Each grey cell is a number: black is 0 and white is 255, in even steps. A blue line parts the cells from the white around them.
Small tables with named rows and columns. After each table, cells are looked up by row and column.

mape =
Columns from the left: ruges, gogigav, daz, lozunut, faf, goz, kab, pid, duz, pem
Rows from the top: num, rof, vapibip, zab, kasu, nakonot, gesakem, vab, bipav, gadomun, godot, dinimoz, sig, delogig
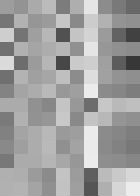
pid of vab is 199
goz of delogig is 159
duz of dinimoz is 140
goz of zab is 144
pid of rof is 178
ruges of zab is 112
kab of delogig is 85
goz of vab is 152
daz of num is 170
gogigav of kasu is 109
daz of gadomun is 172
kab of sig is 95
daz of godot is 172
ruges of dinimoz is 120
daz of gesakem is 172
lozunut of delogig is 144
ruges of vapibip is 206
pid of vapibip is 155
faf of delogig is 194
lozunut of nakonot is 166

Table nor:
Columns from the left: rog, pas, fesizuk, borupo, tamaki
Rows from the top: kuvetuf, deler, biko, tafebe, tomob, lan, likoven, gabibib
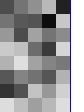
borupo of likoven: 152
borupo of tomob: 132
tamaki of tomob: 120
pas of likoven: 81
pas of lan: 132
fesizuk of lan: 114
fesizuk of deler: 83
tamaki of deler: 199
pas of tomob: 223
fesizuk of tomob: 162
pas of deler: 88

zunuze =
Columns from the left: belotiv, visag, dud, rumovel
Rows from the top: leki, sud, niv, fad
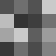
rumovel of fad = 130
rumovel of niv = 156
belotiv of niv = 164
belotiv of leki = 81
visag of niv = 202
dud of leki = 82
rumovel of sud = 113

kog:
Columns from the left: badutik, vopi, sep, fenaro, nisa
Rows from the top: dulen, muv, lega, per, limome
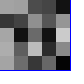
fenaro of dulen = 69
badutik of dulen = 163
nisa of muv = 149
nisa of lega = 203
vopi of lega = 17
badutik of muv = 54
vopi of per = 94
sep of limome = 55
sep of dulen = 76
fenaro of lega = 18
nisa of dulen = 18
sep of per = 188
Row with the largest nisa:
lega

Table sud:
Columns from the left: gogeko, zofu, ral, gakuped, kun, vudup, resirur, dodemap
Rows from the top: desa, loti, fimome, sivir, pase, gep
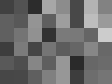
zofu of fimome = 116
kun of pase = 151
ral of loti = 148
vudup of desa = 72
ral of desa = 44
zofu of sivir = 123
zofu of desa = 82
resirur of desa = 179
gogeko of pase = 89
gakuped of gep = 128
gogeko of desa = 65
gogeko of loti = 96
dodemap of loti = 154
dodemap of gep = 117

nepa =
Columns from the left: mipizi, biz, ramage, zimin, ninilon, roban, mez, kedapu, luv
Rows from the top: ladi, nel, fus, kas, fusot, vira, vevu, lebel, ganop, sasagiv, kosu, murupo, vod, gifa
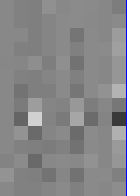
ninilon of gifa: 138
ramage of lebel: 157
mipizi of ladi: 136
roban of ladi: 139
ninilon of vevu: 138
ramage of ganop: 209
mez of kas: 138
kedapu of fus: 135
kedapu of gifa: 135
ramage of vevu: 127
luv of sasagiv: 176
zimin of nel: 133
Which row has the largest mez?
murupo

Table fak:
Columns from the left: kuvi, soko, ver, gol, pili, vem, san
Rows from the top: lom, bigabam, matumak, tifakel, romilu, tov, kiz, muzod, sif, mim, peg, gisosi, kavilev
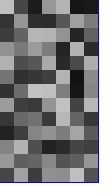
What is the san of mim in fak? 90
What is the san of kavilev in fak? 82
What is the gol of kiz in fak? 191
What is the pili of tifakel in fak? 36
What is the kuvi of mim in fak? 34
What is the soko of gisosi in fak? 95
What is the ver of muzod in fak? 58
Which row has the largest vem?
kavilev

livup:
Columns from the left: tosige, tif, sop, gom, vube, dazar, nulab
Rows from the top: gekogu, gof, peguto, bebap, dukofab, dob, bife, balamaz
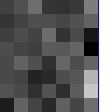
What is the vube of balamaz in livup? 96
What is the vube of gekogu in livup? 50
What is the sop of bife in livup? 48
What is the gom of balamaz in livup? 41
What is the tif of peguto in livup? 77
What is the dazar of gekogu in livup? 57
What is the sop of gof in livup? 79
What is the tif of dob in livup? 68
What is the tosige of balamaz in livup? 28
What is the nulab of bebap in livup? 2
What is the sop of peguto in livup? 67
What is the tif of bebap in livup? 68
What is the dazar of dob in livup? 86

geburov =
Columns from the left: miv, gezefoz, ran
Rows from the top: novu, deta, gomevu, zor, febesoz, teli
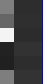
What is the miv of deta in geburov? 102
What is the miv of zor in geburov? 34
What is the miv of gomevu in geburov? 244
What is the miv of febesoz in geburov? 32
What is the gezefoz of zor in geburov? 50
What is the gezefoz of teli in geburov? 51
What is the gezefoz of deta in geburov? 47
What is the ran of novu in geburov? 45
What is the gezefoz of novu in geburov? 45
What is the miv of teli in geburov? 126
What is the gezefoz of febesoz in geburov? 45
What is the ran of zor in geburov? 50
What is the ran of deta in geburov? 47
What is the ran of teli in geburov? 51
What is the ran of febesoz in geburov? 45
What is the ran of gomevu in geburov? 44
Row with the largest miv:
gomevu

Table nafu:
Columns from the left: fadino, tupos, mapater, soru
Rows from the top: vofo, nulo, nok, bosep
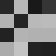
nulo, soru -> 187
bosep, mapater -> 34
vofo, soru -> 53
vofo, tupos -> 184
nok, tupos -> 179
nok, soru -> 177
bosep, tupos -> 195
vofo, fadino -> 39
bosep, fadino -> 171
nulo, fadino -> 179
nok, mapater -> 177
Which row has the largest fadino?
nulo

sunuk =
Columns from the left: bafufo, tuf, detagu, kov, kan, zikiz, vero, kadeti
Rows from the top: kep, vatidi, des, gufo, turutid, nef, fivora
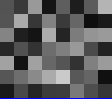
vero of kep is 91
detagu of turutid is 161
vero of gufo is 75
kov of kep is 20
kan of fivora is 61
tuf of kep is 57
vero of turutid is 128
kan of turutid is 85
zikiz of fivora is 122
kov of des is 172

